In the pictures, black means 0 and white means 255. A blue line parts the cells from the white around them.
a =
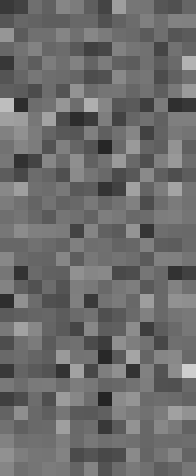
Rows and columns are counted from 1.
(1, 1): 57
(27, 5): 51
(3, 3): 112
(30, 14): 146
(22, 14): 143
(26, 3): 101
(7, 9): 118
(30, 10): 122
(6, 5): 108
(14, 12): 125
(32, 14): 110
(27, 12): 83
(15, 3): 100
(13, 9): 75
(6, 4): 110
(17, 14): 105
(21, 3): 81
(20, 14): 65
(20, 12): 105
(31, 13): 122
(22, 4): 80
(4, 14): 100
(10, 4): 101
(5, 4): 125
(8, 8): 134
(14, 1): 136
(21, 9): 119
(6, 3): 119
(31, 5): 159
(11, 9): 106
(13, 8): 105
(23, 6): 107
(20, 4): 97
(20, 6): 145
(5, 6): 130
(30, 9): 133
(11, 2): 133
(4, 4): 103

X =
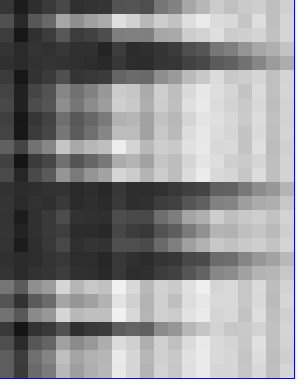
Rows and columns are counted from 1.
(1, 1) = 54
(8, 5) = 142
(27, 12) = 210
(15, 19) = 171
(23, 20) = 191
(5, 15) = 72
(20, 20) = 182
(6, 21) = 212
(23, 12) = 208
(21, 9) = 241
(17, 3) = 48
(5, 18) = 113
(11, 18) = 196
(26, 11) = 183
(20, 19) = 179
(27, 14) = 224
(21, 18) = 199
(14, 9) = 55
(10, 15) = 231
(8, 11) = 175
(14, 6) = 42
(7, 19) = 219
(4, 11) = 47
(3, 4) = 60
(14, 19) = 141
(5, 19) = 134
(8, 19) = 216
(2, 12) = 205
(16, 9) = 77
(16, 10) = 73
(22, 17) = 217
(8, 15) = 233
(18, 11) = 74
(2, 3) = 87
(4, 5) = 55
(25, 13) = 192
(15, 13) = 65
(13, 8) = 163
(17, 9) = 70

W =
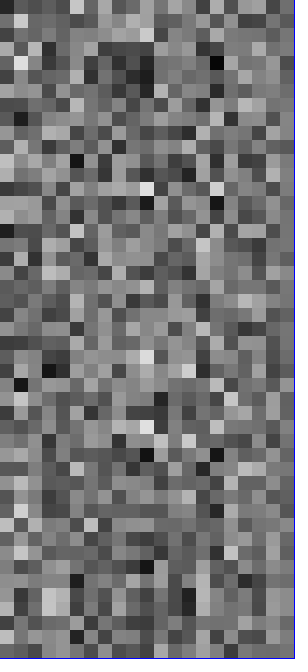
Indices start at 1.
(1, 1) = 38
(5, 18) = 115
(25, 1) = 60
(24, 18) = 55
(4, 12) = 157
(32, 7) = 154
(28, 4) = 152
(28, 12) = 139
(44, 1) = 179
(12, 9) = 157
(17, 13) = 161
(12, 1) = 191
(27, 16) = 98
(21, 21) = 119
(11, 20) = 97
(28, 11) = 155
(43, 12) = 117
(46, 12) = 120
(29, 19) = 91
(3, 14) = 122
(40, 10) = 120
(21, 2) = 104
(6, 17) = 115
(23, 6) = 161
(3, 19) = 116
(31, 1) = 96
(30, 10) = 68
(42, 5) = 132
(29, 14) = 90
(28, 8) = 115
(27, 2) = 167
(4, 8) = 62
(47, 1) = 103
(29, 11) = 125
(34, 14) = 103
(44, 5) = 171
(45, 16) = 113
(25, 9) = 97
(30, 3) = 85

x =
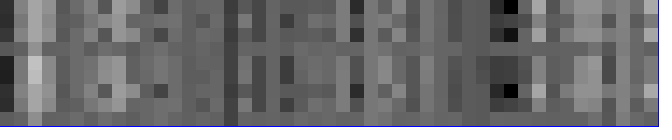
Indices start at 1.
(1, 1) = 48
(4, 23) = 101
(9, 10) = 94
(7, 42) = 145
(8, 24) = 104
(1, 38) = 100
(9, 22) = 105
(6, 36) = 61
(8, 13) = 112
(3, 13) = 108
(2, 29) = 105
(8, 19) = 71
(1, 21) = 89
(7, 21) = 89
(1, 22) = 89
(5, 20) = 100
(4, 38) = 100
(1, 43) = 145
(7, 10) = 140
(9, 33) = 102
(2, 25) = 124
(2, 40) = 93
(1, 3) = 165
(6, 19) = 71
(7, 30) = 86
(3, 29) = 133
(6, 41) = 98
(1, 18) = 88
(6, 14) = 93
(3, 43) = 144
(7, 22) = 89
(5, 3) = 193
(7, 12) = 68
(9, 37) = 100
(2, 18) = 120
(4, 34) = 91
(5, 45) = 131
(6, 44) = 74
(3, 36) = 49
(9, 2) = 99

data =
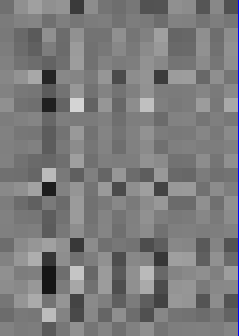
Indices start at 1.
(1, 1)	112
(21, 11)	170
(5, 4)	99
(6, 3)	168
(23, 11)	80
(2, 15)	116
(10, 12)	124
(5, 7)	113
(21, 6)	167
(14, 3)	162
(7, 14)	124
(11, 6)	140
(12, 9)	125
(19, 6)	113
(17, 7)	118
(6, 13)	156
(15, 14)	107
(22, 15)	84
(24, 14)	127
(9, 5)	126
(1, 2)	144
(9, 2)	129
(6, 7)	122
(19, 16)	145
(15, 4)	122
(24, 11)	144
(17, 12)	113
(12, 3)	106
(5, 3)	109
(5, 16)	118
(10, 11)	146
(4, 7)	113
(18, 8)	112
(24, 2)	123
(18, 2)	139
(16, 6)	155
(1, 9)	110
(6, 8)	150
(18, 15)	89
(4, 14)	106

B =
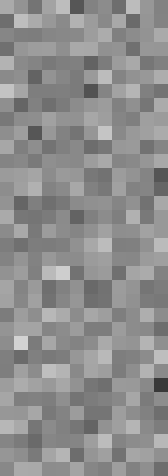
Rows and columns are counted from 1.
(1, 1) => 170
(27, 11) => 179
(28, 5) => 167
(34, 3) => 169
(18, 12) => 187
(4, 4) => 158
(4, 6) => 169
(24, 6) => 156
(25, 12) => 143
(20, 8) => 155
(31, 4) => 139
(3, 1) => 134
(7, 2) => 166
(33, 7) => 149
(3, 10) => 140
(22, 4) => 114
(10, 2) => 158
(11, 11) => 114
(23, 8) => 158
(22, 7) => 111
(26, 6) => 151
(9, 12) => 155
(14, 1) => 141
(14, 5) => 138
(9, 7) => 167
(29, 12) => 141
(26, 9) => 126
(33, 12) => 144
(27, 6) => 137
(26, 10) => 129
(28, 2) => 172
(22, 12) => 120
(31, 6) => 118
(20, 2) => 157
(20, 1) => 146
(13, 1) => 155
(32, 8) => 188
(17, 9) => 142

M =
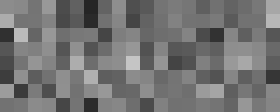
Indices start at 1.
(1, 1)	140
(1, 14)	118
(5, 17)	153
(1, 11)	89
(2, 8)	113
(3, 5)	111
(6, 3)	93
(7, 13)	117
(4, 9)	139
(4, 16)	95
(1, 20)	167
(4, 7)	83
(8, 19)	120
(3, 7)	122
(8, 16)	116
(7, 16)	165
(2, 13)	130
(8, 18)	151
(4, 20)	105
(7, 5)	144
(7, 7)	138
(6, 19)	112
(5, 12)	149
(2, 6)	89
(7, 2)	59
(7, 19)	101
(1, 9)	142
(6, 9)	98
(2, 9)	134
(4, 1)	86
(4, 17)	142
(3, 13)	113
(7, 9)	102
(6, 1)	61
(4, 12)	133
